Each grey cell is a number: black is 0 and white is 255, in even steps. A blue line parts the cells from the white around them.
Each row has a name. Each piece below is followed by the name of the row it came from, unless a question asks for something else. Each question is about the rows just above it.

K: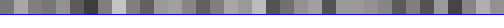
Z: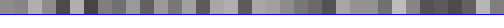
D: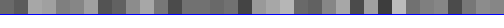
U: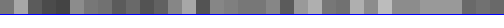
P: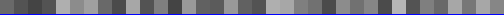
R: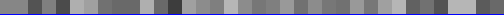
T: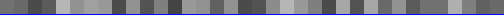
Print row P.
[105  83  68  83 175 140 160 105  75 167  83 127  68 153  97  91 153  97
  83 175 167 127 113  75 140 113 134  75 182  83 127 105 167 119 167 134]
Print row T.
[113 105  75  91 182 146 160 153  75 146  83 127  68 153 146  97 146  75
  83 140 182 153 127  75 167  83 167 105 146  91 113 113 175 127  97 105]
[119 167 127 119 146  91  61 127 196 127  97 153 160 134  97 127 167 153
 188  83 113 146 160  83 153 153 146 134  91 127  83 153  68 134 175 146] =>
K
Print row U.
[119 167  91  75  68 140 119 113  91 105  83  97 134 167  83 134 127 119
 119 134  91 153 175 119 113 175 140 188 140 140 153 153 153 105 113 105]

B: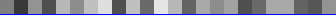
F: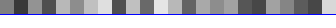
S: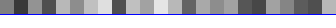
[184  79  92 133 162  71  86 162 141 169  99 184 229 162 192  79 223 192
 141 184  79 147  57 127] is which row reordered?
S
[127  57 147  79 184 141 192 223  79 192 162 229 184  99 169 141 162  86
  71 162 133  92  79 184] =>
S
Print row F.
[127  57 147  79 184 141 192 223  79 192 105 229 184  99 169 141 162  86
  71 162 133  92  71 216]
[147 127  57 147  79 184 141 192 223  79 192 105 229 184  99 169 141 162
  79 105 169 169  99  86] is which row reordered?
B

